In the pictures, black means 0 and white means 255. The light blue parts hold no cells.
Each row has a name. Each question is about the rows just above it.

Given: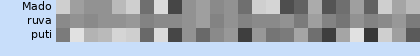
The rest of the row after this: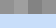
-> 131	138	138	146	123	159	131	117	146	131	138	152	123
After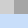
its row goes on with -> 186
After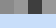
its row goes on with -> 117	123	165	111	62	165	225	55	207	159	90
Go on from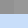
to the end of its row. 131	138	138	146	159	131	146	131	138	138	146	123	159	131	117	146	131	138	152	123
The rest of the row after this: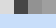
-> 138	146	111	207	213	78	98	171	84	111	159	98	207	165	186
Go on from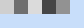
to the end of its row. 159	138	146	111	207	213	78	98	171	84	111	159	98	207	165	186
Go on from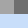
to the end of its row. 62	165	225	55	207	159	90

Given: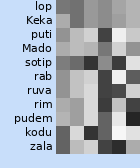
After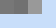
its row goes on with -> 140	165	180
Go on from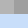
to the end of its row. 217	99	231	37
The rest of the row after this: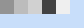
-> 201
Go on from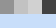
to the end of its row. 239	93
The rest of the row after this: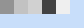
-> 93
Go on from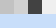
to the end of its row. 93
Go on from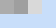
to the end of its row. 60	194	66

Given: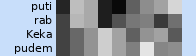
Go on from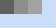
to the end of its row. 214
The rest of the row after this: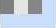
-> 141
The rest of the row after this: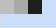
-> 9	96	141	162	214
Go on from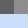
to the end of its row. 162	214

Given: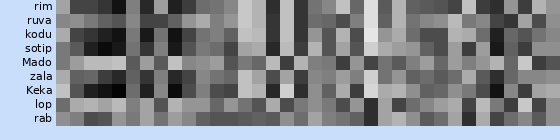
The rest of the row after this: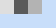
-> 97	90	84	68	193	61	46	149	61	179	149
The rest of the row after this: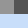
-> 179	76	230	149	171	109	76	76	179	171	109	32	103	84	115	135
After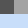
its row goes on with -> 84	207	171	157	149	97	76	157	61	157	25	97	61	143	143
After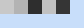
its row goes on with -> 115	135	193	103	222	90	179	97	90	84	68	193	61	46	149	61	179	149
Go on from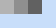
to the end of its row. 103	143	121	76	18	135	61	163	171
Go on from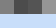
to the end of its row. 121	163	115	157	135	97	84	84	90	97	90	143	109	163	127	115	97	46	163	179	143	90	109	163	46	171	68	109	135	90	143
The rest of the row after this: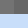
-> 193	163	76	163	61	135	127	157	127	207	115	149	97	109	90	109	171	90	46	103	135	135	143

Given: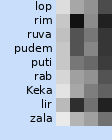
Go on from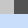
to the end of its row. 134	54
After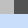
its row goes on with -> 119	54
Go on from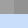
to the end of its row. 83

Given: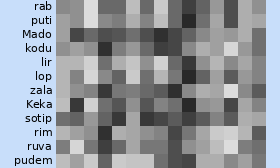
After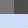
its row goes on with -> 144	160	189	220	125	111
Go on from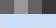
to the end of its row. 166	56	70	91	63	91	131	91	174	166
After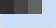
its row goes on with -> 137	160	152	174	111

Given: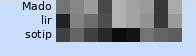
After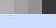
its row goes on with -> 155
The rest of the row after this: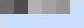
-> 56	155
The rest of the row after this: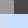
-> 178	162	155	56	170

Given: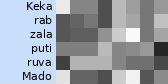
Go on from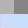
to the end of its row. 112	112	72
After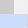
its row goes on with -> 86	139
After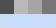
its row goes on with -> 192
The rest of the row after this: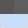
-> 94	145	204	249	119	165
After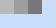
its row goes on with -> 152

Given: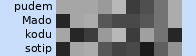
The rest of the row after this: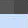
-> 73	87	115	172
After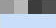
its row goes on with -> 115	172
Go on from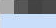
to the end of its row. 25	95	146
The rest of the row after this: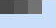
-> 172
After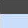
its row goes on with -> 87	115	172

